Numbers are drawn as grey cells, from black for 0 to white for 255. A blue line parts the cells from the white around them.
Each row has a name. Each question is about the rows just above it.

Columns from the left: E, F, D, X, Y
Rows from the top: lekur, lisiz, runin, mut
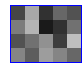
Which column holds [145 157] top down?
D
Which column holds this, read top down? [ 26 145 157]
D
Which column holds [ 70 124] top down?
E

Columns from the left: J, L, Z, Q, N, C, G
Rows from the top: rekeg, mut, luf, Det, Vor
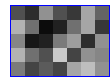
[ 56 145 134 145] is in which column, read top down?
G
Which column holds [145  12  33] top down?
Z

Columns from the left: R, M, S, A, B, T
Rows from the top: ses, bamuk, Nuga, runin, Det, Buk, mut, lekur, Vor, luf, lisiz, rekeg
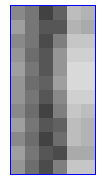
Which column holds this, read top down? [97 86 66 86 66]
S
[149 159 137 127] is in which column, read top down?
A
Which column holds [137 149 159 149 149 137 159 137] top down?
R
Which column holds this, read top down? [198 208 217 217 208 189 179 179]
T
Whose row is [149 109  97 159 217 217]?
Buk
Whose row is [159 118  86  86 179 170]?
bamuk
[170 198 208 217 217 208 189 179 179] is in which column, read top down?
T

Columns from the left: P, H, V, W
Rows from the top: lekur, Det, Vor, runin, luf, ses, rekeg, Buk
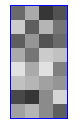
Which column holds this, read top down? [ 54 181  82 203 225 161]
V
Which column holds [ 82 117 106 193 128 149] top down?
W
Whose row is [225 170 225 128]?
luf
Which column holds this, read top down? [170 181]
H
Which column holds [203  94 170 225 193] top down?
P
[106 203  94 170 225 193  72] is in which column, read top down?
P
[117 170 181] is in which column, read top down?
H

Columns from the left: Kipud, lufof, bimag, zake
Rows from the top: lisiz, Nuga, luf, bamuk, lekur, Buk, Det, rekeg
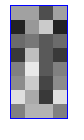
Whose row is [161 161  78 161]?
lisiz
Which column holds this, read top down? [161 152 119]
lufof
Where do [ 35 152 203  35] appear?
Nuga
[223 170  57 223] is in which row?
Det
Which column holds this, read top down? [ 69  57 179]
bimag

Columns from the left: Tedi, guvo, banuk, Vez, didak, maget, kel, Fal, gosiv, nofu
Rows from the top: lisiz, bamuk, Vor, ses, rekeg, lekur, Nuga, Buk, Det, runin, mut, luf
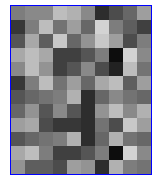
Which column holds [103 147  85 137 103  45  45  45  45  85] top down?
maget
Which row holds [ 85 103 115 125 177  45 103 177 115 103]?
runin
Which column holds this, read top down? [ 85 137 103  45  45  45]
maget
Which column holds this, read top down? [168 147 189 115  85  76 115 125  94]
banuk

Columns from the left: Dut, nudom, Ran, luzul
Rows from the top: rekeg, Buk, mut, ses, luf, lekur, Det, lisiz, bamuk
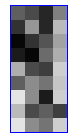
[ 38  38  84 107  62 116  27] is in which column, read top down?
Ran
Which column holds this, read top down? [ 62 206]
luzul

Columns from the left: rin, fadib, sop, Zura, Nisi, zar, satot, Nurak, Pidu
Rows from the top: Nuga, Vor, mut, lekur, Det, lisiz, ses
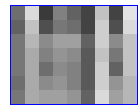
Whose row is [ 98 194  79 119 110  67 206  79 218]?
Vor
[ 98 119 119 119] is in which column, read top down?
rin
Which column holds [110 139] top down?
sop
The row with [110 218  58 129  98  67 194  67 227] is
Nuga
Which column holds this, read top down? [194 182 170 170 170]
fadib

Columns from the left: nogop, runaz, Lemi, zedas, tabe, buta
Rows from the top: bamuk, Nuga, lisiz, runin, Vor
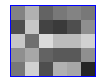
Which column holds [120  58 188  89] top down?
zedas
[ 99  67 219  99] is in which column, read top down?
Lemi
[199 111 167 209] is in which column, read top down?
runaz

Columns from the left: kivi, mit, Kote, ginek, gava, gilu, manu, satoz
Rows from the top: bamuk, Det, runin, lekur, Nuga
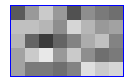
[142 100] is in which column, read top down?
ginek
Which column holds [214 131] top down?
gava

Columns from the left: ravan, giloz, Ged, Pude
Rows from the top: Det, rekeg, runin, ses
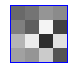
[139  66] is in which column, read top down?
Pude
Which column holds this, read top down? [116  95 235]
giloz
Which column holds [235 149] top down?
giloz
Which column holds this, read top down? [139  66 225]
Pude
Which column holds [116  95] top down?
giloz
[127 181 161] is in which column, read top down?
ravan

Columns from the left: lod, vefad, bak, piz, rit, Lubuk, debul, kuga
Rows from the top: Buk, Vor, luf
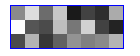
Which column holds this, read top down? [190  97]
piz
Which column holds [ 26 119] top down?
rit
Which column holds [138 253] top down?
lod

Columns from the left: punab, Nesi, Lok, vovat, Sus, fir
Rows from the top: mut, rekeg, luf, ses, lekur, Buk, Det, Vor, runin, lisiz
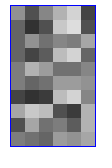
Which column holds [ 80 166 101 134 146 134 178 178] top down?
fir
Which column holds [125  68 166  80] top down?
punab
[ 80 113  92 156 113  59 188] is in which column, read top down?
Lok
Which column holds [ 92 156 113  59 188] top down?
Lok
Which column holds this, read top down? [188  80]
vovat
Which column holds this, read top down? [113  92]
Lok
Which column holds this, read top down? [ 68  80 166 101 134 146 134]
fir

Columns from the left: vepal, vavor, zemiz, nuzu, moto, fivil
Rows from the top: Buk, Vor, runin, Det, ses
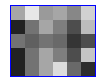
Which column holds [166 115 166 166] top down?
zemiz
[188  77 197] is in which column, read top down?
fivil
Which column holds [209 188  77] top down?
fivil

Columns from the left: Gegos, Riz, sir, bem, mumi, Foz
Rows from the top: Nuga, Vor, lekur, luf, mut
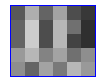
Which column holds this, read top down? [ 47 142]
Foz
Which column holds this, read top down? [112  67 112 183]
mumi
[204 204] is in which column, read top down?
Riz
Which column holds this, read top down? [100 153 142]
Gegos
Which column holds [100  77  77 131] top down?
sir
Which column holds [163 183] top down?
bem

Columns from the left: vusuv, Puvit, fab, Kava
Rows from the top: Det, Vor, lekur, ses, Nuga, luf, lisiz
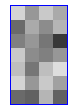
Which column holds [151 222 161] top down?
Kava
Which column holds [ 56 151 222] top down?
Kava
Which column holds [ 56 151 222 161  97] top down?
Kava

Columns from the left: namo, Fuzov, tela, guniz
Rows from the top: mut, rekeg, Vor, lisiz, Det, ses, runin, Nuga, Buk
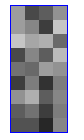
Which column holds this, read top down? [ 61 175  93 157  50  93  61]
tela
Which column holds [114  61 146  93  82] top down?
namo

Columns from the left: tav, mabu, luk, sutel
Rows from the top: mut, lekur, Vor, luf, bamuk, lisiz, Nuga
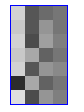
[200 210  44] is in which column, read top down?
tav
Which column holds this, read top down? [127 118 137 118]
sutel
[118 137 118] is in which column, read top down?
sutel
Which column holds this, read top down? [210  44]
tav
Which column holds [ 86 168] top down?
mabu
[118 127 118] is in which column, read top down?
sutel
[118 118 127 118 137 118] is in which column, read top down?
sutel

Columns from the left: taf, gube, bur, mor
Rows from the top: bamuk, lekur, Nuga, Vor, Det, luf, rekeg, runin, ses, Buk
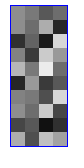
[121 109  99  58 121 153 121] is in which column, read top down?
gube
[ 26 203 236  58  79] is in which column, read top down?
bur
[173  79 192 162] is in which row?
Buk
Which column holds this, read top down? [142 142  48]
taf

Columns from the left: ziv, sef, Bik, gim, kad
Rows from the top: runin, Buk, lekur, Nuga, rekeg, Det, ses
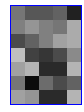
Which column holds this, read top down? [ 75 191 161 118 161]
ziv
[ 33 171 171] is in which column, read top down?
kad

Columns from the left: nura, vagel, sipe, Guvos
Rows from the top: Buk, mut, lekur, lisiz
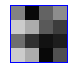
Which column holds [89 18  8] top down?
sipe
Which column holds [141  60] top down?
Guvos

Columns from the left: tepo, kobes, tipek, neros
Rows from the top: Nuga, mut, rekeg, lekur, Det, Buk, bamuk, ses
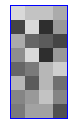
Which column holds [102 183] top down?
tepo
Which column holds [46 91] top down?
tipek
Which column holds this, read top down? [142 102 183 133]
tepo

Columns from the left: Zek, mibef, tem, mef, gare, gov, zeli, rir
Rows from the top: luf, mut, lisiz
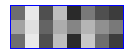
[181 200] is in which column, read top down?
gov
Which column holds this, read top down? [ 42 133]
gare

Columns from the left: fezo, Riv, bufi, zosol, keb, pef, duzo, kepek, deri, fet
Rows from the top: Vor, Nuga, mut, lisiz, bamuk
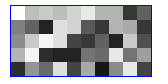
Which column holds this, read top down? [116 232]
deri
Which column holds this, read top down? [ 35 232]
kepek
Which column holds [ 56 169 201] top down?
deri
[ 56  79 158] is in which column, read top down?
fet
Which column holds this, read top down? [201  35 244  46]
bufi

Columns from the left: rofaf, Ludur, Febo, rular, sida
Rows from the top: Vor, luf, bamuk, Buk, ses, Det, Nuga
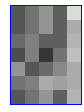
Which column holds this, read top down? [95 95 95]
rular
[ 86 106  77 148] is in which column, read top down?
rofaf
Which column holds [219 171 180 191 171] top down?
sida
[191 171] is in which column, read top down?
sida

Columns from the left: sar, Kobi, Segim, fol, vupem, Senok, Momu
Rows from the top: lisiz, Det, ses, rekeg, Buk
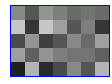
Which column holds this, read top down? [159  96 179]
Momu
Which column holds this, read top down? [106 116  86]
Senok
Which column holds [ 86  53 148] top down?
Kobi
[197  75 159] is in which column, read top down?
sar
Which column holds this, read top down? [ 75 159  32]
sar
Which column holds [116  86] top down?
Senok

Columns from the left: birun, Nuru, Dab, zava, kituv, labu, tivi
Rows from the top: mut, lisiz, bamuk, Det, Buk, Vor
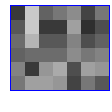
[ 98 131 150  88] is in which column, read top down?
tivi
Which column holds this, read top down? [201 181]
Nuru
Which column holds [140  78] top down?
kituv
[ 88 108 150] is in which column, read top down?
Dab

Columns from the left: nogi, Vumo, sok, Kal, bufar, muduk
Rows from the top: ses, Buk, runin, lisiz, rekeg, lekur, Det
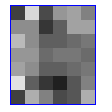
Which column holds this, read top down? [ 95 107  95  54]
sok
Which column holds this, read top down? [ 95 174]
Vumo
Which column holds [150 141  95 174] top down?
Vumo
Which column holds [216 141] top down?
Vumo

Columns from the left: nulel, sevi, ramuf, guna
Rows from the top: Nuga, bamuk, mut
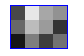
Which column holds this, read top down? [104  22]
nulel
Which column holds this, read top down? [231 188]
sevi

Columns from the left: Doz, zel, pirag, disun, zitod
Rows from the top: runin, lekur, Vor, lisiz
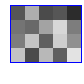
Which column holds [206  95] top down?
disun
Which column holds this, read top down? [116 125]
Doz
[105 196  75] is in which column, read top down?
zel

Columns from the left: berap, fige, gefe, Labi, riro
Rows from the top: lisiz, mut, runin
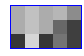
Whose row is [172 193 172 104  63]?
mut
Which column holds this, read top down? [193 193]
fige
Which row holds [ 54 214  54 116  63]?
runin

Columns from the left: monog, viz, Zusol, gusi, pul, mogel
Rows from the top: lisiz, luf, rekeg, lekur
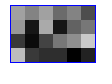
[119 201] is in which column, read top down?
mogel
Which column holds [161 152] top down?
monog
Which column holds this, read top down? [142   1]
pul
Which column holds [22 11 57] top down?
viz

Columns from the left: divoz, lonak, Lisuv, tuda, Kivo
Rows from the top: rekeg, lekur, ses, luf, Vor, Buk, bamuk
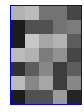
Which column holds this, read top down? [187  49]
divoz
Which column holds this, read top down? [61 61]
tuda
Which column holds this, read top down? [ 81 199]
lonak
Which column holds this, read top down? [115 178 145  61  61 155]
tuda
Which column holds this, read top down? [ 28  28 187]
divoz
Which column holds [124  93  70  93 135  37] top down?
Kivo
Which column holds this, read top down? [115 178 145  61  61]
tuda

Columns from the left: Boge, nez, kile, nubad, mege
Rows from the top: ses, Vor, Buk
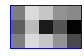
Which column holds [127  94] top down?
Boge
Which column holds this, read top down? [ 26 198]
kile
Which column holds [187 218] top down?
nez
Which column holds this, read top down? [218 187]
nez

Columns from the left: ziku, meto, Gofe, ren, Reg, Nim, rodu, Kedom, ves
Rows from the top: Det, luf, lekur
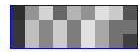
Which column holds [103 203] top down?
ren
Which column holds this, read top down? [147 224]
Nim
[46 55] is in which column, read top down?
ziku
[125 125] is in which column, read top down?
Reg
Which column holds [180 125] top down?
Reg
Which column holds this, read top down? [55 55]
ziku

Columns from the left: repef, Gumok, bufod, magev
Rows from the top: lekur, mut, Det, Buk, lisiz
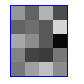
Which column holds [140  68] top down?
Gumok
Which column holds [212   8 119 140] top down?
magev
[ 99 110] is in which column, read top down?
Gumok
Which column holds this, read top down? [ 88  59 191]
bufod
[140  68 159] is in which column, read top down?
Gumok

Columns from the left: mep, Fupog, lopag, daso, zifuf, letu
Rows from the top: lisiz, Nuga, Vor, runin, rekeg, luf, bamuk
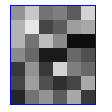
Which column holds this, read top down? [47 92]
daso
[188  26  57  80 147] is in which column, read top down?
lopag

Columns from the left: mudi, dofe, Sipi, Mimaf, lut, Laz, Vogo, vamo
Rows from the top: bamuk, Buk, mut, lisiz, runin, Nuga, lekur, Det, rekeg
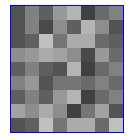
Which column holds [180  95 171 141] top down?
lut
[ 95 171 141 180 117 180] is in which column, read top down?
lut
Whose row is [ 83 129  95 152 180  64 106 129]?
bamuk
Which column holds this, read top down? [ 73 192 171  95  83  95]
Sipi
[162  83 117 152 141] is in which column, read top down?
Mimaf

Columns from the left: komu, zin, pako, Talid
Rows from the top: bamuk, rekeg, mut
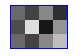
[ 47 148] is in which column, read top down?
Talid
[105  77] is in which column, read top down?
komu

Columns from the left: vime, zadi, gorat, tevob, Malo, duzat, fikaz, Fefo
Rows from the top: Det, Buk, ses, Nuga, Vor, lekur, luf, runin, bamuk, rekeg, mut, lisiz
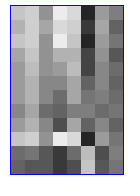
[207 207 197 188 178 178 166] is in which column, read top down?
zadi
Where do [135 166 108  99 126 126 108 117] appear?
runin

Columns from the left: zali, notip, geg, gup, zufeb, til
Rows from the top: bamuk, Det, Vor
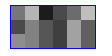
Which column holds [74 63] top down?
gup
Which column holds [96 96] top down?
til
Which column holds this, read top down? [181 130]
notip

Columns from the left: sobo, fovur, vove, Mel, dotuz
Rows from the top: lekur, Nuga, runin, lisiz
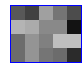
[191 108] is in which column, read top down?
Mel
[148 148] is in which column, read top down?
fovur
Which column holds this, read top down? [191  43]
dotuz
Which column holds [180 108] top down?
sobo
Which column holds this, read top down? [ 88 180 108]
sobo

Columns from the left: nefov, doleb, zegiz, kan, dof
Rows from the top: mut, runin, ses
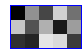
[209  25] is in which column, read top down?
kan
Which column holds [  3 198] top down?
nefov
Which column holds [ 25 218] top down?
kan
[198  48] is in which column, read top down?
nefov
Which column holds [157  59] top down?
dof
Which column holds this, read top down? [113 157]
dof

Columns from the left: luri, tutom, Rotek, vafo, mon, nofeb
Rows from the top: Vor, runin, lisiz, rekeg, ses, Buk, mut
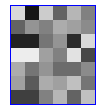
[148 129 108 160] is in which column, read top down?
vafo
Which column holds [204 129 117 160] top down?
Rotek
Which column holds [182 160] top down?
mon
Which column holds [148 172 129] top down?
Rotek
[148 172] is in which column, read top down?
Rotek

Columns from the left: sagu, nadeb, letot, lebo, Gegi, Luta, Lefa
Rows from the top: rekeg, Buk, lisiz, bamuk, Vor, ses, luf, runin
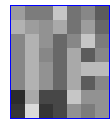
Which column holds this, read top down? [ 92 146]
Luta
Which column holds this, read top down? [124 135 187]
Lefa
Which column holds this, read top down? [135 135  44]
sagu
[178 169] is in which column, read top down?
nadeb

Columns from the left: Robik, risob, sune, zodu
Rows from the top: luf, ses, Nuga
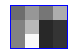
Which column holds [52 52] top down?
zodu
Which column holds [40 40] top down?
sune
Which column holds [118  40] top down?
sune

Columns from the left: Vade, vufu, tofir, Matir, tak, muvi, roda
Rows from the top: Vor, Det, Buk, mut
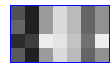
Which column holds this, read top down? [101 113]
muvi
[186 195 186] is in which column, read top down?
tak
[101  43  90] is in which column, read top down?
Vade
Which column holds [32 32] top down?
vufu
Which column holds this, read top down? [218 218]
Matir

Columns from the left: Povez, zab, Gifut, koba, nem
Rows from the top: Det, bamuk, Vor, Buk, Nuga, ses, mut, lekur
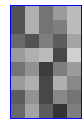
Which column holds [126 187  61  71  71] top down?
Gifut
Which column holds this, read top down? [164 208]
nem
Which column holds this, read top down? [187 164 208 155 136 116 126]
nem
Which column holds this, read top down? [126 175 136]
koba

